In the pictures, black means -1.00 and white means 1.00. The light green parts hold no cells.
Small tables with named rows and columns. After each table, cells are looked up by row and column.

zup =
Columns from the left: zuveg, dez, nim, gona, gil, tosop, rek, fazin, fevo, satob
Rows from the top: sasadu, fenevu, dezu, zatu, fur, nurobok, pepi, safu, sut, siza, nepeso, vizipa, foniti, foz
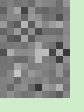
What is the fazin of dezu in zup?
-0.10
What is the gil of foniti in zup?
-0.18
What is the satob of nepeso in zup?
-0.14
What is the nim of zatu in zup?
-0.28
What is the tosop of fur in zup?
-0.40
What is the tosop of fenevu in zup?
-0.16
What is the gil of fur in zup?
0.12
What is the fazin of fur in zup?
-0.13
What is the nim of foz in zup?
-0.01
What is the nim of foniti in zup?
0.07
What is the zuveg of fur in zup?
-0.21
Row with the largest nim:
nepeso

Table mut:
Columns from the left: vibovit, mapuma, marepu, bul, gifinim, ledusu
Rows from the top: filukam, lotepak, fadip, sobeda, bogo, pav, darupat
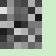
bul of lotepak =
-0.17
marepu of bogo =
0.59
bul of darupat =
0.17
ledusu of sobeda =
-0.04
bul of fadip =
-0.25
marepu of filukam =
-0.36
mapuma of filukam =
0.14
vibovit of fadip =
-0.45
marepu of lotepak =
-0.23
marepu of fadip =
-0.32
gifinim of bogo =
-0.22
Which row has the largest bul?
bogo

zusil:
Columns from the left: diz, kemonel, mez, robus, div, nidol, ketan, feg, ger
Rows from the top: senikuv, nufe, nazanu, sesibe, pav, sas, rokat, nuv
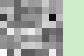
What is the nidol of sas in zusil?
0.18
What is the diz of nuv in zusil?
0.99
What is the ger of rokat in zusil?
0.07
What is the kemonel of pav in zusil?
0.84
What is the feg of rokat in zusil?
0.19
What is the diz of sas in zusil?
0.17
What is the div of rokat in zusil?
0.61
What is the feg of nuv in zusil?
0.86
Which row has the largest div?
pav

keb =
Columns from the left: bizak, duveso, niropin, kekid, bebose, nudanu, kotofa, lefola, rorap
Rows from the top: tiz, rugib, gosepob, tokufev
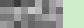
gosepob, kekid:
-0.02
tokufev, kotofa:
-0.08
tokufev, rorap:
0.19
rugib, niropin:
0.42
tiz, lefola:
0.24
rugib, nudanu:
0.45
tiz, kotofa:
-0.14
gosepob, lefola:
0.35
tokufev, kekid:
0.02
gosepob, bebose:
-0.13
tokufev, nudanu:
-0.12
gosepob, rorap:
0.22
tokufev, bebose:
-0.20
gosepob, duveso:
-0.03
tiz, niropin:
-0.54
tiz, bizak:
-0.32
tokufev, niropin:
-0.35
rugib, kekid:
0.18
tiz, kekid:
-0.19
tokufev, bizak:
0.24

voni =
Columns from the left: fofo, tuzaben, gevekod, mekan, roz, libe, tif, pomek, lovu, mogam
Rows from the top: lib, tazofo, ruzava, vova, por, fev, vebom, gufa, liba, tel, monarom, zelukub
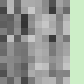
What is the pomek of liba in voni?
0.15
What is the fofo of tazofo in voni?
-0.46
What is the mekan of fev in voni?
0.26
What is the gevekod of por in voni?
0.11
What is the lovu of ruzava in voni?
0.00
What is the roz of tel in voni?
0.24
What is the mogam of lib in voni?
0.10
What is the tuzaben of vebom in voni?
0.14
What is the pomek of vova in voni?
0.32
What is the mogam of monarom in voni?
0.03
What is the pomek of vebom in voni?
-0.03
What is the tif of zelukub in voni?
0.40
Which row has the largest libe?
tel

